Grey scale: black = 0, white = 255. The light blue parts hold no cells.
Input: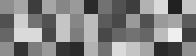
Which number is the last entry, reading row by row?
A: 143
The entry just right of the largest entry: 61
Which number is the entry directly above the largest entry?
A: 166
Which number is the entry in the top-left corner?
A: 143
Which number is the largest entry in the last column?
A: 197
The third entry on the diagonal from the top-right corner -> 188
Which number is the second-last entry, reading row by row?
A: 52
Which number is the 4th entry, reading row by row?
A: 166
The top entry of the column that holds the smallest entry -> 33
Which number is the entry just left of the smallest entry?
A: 218
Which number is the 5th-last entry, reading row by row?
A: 197
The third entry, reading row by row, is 61
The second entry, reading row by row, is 166
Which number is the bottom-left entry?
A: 143

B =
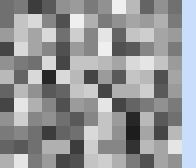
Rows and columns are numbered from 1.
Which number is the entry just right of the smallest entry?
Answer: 165
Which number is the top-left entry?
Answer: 112
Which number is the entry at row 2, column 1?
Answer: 112
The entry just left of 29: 145
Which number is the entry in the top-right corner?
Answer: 112
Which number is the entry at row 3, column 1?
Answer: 155
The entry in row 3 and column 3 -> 165
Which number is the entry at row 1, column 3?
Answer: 60
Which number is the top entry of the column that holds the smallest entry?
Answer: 185
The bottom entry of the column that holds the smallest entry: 122
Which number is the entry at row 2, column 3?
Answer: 217
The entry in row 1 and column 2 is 122
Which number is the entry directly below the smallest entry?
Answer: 50
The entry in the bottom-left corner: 176
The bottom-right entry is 145
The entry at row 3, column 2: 196
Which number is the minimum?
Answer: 29
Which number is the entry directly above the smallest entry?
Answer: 39

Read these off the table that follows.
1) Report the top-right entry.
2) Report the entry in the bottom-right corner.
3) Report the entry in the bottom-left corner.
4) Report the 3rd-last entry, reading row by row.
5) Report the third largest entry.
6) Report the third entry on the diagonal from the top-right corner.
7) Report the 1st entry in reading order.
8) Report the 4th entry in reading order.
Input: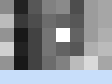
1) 166
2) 166
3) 147
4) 187
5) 208
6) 99
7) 138
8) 129
